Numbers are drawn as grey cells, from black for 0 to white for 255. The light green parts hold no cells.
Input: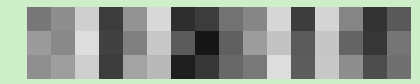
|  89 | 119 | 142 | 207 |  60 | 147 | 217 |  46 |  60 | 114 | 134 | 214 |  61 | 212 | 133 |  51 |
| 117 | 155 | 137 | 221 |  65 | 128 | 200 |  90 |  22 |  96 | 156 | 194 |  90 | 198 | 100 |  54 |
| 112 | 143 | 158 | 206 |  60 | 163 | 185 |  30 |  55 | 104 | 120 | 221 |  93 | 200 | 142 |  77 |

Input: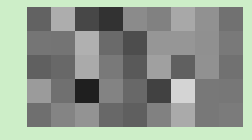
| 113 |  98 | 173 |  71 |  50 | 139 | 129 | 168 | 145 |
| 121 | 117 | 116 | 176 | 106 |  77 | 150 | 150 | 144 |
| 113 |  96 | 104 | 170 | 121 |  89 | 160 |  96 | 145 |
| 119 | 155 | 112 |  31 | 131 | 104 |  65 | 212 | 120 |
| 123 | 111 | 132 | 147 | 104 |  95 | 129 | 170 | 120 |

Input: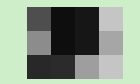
| 197 |  78 |  14 |  22 |
| 166 | 140 |  14 |  22 |
| 197 |  40 |  43 | 158 |

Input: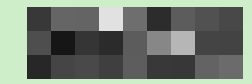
|  72 |  56 | 101 | 100 | 225 | 110 |  44 |  92 |  81 |
|  67 |  78 |  22 |  53 |  43 |  92 | 135 | 182 |  68 |
| 107 |  39 |  69 |  73 |  63 |  93 |  56 |  55 |  99 |

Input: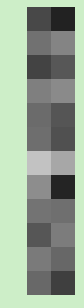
|  34 |  72 |
| 132 | 113 |
|  87 |  67 |
| 138 | 127 |
|  85 | 107 |
|  80 | 110 |
| 167 | 194 |
|  36 | 141 |
| 111 | 115 |
| 124 |  86 |
| 103 | 122 |
|  63 | 104 |

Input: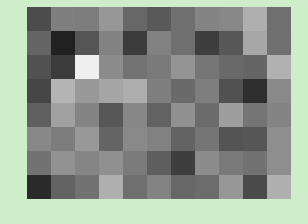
| 111 |  76 | 127 | 125 | 151 | 103 |  89 | 111 | 132 | 136 | 175 |
| 112 | 101 |  33 |  85 | 130 |  59 | 129 | 111 |  62 |  87 | 167 |
| 177 |  81 |  59 | 239 | 140 | 115 | 122 | 148 | 118 | 105 | 101 |
| 137 |  70 | 180 | 153 | 165 | 173 | 127 | 106 | 126 |  81 |  46 |
| 132 |  95 | 161 | 132 |  87 | 135 |  98 | 145 | 107 | 158 | 116 |
| 142 | 136 | 124 | 152 | 101 | 137 | 129 |  99 | 117 |  84 |  86 |
| 142 | 114 | 146 | 133 | 144 | 123 |  94 |  62 | 140 | 121 | 114 |
| 175 |  42 |  98 | 114 | 175 | 111 | 131 | 103 | 108 | 151 |  74 |

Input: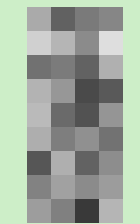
| 134 | 170 |  97 | 122 |
| 222 | 208 | 181 | 139 |
| 176 | 113 | 123 |  98 |
|  89 | 179 | 151 |  74 |
| 149 | 186 | 106 |  82 |
| 114 | 174 | 126 | 144 |
| 141 |  86 | 175 |  98 |
| 156 | 130 | 161 | 139 |
| 181 | 157 | 128 |  57 |
